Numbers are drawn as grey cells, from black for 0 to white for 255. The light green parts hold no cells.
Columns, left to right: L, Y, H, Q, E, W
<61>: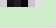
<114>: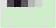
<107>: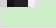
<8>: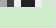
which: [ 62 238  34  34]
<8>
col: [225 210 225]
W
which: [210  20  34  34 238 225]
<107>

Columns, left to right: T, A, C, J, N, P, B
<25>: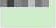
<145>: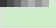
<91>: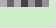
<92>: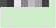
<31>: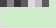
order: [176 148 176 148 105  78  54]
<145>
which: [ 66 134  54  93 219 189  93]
<31>

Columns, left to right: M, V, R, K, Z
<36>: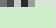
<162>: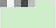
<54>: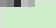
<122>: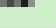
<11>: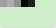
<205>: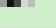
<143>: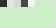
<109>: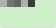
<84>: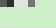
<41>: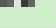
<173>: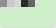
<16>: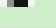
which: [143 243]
<162>
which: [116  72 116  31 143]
<122>
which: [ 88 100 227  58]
<41>

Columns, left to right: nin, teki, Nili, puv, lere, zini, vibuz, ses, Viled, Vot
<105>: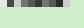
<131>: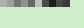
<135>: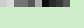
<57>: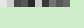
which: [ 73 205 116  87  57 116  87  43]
<105>
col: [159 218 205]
teki
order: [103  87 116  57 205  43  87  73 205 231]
<57>
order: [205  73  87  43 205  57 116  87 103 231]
<57>
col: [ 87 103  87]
lere

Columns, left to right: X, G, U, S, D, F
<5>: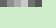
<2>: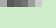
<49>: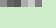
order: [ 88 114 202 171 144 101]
<5>
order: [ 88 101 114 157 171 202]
<2>
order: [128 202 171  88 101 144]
<49>
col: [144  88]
G

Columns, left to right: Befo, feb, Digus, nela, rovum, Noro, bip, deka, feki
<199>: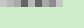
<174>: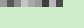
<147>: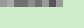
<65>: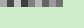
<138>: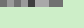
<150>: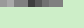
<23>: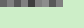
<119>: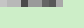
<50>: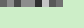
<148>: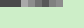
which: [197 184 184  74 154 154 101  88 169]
<119>
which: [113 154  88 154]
<147>
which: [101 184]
<199>
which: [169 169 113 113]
<138>
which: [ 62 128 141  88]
<23>

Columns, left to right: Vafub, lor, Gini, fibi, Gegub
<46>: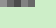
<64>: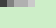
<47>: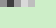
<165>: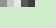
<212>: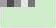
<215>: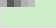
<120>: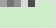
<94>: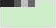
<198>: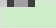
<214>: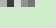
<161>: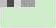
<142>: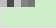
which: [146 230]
<212>
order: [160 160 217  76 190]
<161>
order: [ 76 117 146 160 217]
<120>
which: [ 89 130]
<215>
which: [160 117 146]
<120>

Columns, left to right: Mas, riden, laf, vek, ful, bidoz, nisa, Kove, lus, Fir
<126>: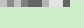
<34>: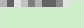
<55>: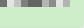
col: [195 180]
Mas
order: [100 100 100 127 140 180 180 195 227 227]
<34>
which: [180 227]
<126>
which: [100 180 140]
<55>
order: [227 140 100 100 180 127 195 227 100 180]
<34>
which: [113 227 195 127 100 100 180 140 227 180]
<55>
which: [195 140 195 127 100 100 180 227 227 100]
<126>

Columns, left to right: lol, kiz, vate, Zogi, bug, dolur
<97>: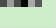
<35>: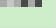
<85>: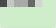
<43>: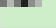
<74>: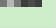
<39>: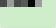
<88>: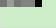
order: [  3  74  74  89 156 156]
<39>
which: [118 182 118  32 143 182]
<43>
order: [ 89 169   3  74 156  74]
<97>
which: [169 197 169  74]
<35>
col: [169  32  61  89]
Zogi
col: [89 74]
dolur

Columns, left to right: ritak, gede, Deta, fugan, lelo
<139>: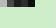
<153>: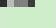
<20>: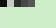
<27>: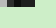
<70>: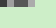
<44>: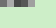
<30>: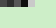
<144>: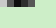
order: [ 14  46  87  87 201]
<144>
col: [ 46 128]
fugan
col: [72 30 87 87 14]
fugan
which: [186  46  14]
<27>
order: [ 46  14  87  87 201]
<144>

